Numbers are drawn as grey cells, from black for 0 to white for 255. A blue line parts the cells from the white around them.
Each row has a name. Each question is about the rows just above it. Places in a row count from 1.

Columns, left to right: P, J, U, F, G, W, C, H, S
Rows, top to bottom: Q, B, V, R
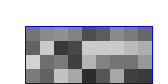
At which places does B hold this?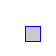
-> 2 5 6 7
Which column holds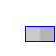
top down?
G
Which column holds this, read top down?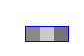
C
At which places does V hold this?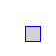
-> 1
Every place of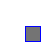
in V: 7 8

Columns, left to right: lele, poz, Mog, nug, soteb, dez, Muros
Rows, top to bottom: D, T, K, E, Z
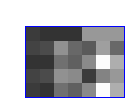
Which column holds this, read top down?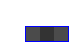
poz
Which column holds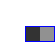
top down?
Mog
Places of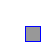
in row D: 5 6 7
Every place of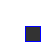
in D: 2 3 4
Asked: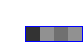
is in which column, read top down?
Mog

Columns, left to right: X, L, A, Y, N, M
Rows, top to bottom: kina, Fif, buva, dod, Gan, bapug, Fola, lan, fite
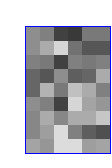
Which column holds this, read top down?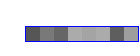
N
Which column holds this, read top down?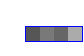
N
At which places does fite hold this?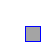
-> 1 6
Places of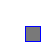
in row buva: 2 5
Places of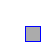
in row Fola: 2 4 5
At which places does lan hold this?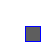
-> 5

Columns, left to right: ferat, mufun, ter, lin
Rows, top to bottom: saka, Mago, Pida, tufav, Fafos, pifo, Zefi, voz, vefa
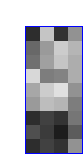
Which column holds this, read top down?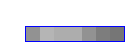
lin
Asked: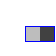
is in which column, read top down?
mufun

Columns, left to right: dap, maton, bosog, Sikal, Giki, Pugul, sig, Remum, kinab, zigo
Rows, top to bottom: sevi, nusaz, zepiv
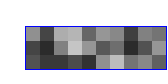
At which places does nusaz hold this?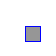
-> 5 10
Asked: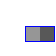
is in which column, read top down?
Pugul

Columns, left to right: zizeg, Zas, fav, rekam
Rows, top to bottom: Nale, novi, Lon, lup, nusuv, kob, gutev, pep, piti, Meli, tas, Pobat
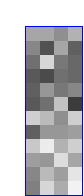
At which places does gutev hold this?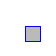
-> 2
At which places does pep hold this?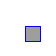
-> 4
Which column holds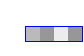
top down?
Zas

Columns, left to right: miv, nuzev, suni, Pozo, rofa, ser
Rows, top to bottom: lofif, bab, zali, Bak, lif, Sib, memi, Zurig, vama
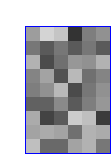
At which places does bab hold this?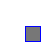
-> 1 3 5
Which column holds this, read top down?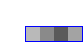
suni
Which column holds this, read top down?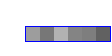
miv

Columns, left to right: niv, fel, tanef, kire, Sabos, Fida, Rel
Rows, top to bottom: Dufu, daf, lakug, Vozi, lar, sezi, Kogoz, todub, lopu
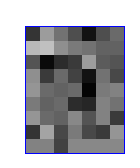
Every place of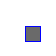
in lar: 2 4
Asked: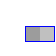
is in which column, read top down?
fel
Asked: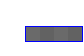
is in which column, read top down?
tanef
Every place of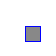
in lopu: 4 5 6 7

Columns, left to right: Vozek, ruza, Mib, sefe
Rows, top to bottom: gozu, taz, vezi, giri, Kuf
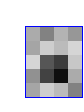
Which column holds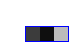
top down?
Mib
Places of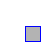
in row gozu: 3

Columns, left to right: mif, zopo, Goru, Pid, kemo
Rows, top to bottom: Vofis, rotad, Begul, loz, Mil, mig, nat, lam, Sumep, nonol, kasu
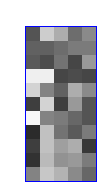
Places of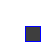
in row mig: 1 3
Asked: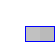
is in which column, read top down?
zopo
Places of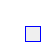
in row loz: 1 2
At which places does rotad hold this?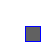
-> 1 2
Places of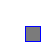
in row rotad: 4 5
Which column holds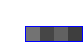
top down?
Goru
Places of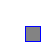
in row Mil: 2

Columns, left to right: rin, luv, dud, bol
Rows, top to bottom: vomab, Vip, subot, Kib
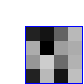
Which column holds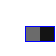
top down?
dud
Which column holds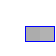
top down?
bol
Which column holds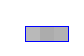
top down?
bol
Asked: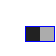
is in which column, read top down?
rin
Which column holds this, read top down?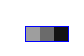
dud
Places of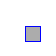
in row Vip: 1 4
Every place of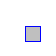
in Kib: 4

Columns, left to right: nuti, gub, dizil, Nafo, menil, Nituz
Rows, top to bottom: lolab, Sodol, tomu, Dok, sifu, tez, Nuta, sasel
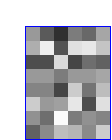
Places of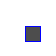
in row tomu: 1 2
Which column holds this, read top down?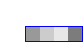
Nafo
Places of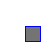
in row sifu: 5
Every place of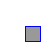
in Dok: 1 2 4 5
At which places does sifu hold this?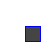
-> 3
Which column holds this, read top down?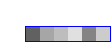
Nituz
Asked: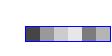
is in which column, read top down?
Nafo

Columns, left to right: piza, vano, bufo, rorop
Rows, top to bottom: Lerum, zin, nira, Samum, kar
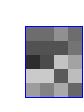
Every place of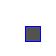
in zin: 1 2 3
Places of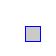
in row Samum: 1 2
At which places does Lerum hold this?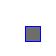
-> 1 2 4
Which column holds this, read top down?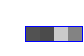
vano
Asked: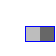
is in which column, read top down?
rorop

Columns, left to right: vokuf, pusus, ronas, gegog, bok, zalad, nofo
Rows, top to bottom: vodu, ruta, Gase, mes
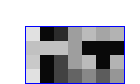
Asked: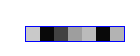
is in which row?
Gase
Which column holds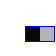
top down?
nofo
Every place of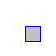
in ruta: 1 2 3
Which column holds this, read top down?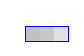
vokuf
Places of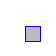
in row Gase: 5
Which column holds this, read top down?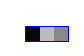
bok
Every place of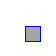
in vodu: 6

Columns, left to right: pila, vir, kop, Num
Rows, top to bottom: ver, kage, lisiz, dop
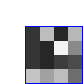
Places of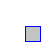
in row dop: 1
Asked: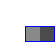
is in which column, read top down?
Num
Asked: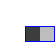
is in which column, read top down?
kop
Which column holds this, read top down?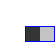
pila
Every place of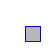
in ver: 4

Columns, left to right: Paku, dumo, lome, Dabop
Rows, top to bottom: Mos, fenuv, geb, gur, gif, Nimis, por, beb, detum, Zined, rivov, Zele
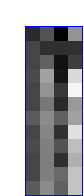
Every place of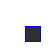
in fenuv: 2 3 4
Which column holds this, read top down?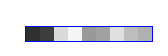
Dabop
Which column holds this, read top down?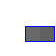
lome

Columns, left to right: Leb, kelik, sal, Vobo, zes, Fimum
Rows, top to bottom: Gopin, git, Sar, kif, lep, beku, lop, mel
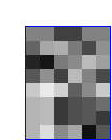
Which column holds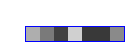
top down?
sal
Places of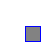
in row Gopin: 1 2 5 6
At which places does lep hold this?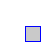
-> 1 6

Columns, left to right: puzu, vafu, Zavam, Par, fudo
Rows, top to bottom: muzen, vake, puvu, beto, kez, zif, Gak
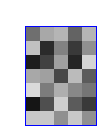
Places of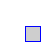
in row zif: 3
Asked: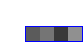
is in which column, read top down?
fudo
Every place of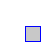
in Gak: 1 2 4
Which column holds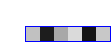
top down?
puzu
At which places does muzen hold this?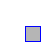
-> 3 5
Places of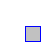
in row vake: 1
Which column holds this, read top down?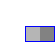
Zavam

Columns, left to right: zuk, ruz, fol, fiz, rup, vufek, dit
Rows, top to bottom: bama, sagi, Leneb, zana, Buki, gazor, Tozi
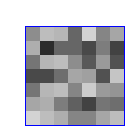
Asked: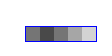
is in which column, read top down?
zuk
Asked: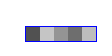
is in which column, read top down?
dit

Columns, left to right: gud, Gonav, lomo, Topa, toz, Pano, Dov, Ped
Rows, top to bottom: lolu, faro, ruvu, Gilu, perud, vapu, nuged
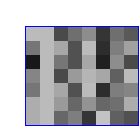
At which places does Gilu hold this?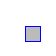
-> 2 8
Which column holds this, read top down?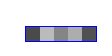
Ped
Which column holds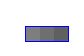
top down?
Dov
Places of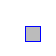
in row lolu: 1 2

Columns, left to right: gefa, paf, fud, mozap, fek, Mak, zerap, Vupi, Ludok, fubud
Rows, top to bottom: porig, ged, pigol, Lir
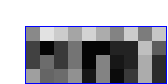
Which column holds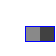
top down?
gefa
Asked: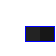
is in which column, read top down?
zerap
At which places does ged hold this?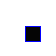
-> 2 5 6
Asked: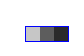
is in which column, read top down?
fubud

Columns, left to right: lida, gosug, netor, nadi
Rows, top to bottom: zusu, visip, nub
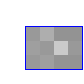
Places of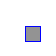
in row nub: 3 4
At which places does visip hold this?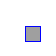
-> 1
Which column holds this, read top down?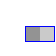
netor
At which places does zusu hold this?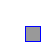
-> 1

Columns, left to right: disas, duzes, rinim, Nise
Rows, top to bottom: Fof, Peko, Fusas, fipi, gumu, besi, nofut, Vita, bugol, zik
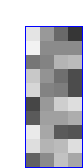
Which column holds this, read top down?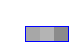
duzes
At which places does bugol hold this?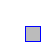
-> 3
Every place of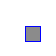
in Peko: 2 3 4
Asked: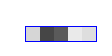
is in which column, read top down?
disas
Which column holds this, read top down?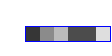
Nise
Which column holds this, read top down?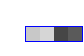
disas

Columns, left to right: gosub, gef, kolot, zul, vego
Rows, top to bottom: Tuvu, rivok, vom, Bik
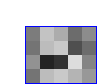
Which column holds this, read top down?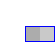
kolot
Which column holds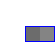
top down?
vego
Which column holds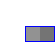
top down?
gosub

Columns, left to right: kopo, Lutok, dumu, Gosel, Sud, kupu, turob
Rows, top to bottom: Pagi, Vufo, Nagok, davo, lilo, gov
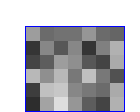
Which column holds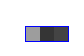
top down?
kopo
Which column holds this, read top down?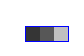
Sud
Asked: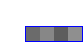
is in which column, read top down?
Lutok
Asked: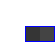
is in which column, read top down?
kopo

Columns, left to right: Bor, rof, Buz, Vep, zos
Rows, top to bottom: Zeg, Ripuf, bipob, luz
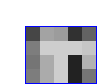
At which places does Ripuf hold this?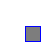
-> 1
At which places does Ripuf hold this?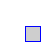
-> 2 3 4

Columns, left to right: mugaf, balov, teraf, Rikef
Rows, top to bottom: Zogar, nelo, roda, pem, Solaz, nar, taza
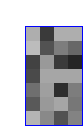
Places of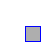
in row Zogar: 1 3 4
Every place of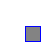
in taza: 4
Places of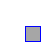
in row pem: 2 3 4

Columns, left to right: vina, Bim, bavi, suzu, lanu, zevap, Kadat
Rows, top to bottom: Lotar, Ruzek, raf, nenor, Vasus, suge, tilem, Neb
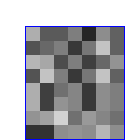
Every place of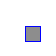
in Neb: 3 5 7
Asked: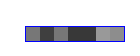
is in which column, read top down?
lanu

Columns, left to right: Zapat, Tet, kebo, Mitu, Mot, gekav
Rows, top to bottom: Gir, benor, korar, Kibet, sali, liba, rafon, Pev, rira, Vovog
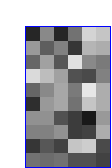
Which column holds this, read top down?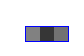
Zapat
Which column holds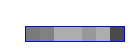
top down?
gekav
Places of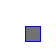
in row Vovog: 1 3

